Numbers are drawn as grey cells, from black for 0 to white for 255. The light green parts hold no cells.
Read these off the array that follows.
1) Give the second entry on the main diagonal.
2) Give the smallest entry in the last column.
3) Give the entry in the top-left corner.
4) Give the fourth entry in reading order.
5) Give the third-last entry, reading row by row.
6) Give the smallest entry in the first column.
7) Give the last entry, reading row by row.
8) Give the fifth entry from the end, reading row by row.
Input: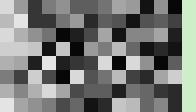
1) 228
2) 7
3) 217
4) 124
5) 103
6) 124
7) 42
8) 197

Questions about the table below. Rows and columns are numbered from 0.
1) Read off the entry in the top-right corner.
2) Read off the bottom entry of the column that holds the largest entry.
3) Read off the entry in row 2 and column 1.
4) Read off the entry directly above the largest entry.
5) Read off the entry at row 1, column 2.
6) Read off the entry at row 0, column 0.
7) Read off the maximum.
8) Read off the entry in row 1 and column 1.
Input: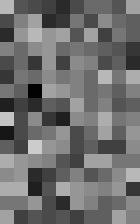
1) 162
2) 84
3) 150
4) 106
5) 162
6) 184
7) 204
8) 129

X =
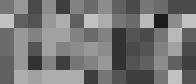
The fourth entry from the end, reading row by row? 62
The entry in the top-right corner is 74
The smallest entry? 27
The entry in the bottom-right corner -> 84
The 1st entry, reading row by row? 118
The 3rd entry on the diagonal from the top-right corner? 118
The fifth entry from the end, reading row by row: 62
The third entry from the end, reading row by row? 118
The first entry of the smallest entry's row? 194
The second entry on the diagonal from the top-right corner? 140
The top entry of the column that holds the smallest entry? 107
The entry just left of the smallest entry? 185
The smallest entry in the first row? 62
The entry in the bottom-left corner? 96

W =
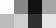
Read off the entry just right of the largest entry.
134
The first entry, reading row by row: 252
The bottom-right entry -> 229

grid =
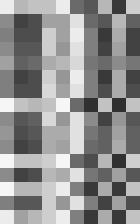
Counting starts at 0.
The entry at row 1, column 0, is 139
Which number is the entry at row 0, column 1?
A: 183
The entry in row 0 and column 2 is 194
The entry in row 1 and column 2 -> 77
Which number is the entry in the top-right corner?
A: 206
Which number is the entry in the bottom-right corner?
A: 194
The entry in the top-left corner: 236
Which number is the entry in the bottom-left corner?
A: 236
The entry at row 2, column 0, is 127

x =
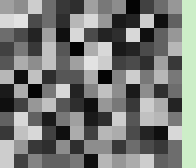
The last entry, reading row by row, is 109
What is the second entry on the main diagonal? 226
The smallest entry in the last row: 15
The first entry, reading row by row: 160
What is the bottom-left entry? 205
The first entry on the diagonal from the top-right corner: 151
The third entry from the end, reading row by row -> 205
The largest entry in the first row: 205
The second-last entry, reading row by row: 97
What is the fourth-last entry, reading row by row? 172
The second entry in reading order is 141
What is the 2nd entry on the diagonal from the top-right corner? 15
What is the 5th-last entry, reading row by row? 151
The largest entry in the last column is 216
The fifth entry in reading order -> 56
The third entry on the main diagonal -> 35
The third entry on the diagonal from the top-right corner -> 15

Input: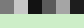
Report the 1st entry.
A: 122
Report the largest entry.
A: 199
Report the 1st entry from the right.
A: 29

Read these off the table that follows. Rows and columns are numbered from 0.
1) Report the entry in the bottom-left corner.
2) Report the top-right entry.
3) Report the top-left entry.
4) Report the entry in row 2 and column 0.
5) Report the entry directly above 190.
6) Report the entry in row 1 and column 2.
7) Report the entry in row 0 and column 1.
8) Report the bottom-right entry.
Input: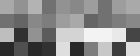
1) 40
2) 169
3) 169
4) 190
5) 113
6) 136
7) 146
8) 222

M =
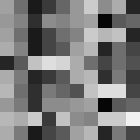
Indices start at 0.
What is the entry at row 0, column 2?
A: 26
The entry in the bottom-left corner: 172
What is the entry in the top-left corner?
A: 161
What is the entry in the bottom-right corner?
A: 69
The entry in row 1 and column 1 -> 131
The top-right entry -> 37
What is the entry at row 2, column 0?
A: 161
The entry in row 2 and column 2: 26
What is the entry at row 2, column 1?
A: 111
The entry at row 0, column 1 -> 111
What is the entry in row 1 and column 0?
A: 152
